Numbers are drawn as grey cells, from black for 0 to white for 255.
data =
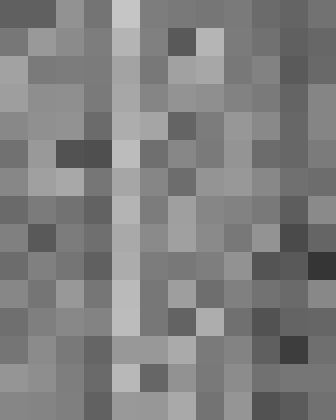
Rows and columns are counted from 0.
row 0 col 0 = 96
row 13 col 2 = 126
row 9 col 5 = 124
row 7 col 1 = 123
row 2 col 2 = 124
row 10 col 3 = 118
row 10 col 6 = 158
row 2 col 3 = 123
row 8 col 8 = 120
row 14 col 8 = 149
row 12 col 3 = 101
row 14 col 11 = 113
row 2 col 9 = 130
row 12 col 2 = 121
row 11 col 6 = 99
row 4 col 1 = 144
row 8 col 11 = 101
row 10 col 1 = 117
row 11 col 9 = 82
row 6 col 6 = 109
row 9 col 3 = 96
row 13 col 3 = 106
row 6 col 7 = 148
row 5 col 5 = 111
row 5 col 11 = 123
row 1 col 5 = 128
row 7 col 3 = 98
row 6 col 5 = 134
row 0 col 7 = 118
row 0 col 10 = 100
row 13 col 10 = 118
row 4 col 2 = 146
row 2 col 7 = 167
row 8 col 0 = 128
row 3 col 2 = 143
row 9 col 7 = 126

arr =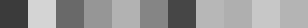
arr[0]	59
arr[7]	183
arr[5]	133
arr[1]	212

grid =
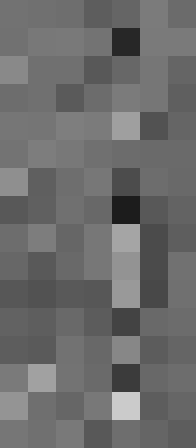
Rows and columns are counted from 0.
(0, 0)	114
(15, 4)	110
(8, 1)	125
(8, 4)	165
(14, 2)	102
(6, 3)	119
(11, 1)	94
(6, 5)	109
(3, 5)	118
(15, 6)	93
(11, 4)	67
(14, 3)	120
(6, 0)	143
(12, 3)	104
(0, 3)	93
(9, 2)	105
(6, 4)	76
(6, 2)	110
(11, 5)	105
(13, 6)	109
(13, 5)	104
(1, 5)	122
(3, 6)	95
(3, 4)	123
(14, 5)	93
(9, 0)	103
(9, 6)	113
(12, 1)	90
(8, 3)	119
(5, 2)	120
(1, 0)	113
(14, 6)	102
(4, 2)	126

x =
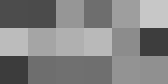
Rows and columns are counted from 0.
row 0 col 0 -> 76
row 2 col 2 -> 112
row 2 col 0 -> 60
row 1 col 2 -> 176
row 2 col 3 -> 111
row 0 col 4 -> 158

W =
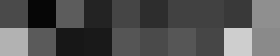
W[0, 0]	74
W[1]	[178, 90, 23, 25, 85, 74, 86, 70, 206, 138]
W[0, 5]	45
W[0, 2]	92
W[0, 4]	69

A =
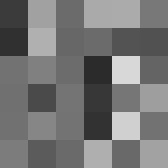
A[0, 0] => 59
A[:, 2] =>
[107, 103, 108, 116, 115, 106]
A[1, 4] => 83
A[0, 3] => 170
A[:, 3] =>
[170, 107, 43, 55, 50, 175]
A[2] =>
[114, 128, 108, 43, 216, 100]

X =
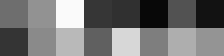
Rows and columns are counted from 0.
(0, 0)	110
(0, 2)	250
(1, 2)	185
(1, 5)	126
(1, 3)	96
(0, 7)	18

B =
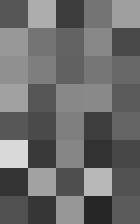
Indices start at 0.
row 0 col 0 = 86
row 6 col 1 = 162
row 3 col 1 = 86
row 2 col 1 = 126
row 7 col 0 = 80
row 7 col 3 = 38
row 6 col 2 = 78
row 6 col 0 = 52
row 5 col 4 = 71
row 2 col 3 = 118
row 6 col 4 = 82

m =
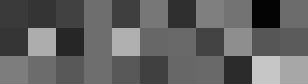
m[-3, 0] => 58
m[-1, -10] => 108
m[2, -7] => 88
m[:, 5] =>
[119, 103, 64]
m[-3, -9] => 65
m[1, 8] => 142
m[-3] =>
[58, 52, 65, 110, 63, 119, 47, 127, 115, 4, 108]

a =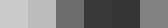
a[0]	202
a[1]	188
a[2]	109

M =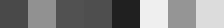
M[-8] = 73
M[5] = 239
